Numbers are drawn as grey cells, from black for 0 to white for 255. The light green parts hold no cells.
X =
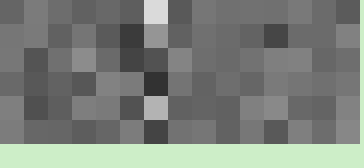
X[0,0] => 101
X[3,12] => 117
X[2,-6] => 106
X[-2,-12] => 126
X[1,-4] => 70
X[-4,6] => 82
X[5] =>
[124, 103, 102, 93, 102, 124, 68, 114, 118, 98, 119, 89, 127, 109, 135]
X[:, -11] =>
[104, 90, 106, 130, 122, 102]
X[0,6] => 218
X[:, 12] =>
[121, 107, 129, 117, 104, 127]
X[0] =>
[101, 123, 109, 97, 104, 94, 218, 89, 118, 112, 113, 112, 121, 107, 91]
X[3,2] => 98
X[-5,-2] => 107
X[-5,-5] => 99
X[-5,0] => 118
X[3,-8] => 116
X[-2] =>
[127, 80, 94, 126, 122, 82, 179, 97, 100, 97, 128, 137, 104, 100, 130]
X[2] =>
[119, 84, 112, 140, 106, 68, 82, 132, 110, 106, 114, 127, 129, 103, 110]
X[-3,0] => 105
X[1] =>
[118, 122, 97, 117, 90, 59, 149, 97, 112, 107, 99, 70, 107, 107, 129]
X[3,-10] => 123
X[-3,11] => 122

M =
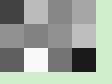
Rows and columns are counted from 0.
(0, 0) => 66
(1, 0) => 145
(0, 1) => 187
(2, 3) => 28

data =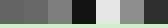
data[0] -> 98
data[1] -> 103
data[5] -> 143

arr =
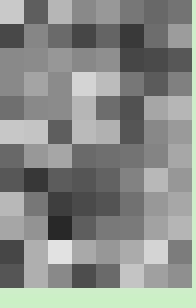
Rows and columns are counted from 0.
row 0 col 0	202
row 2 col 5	70
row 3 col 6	90
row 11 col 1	174
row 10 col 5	171
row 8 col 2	62
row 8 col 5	113
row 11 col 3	78
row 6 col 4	111
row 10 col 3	170
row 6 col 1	153
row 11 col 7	143
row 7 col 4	98
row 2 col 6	73
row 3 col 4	188
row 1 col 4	99
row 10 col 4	151
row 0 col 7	115
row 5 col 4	176
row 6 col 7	168
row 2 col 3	136
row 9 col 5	123
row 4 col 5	82
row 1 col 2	105
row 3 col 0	137
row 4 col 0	112
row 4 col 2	140
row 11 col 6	159

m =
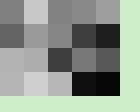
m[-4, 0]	129
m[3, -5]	181
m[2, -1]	88
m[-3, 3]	62
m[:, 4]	[158, 31, 88, 6]
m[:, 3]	[136, 62, 119, 15]

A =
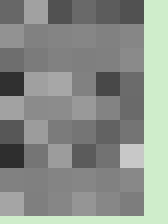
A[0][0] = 103
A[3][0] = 48
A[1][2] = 132
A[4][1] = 139
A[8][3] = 148
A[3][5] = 107
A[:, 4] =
[92, 130, 128, 72, 131, 98, 114, 130, 135]
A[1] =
[146, 130, 132, 134, 130, 134]
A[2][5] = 137
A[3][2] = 166
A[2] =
[110, 122, 129, 126, 128, 137]
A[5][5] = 116
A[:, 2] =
[81, 132, 129, 166, 141, 122, 155, 132, 134]
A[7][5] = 136

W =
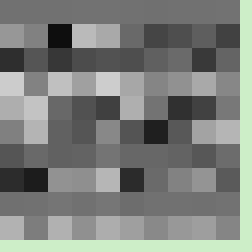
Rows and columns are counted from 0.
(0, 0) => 113
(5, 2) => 97
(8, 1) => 113
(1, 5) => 105
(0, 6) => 112
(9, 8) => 158
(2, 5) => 78
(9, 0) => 178
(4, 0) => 174
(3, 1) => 130
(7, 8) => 148
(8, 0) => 112
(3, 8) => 169
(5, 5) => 84
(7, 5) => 43
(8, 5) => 109
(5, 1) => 180
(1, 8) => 94
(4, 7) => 48
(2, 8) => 57
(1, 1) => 129
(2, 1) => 85
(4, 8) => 65
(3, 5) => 167
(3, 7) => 145

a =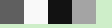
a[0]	95
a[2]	18
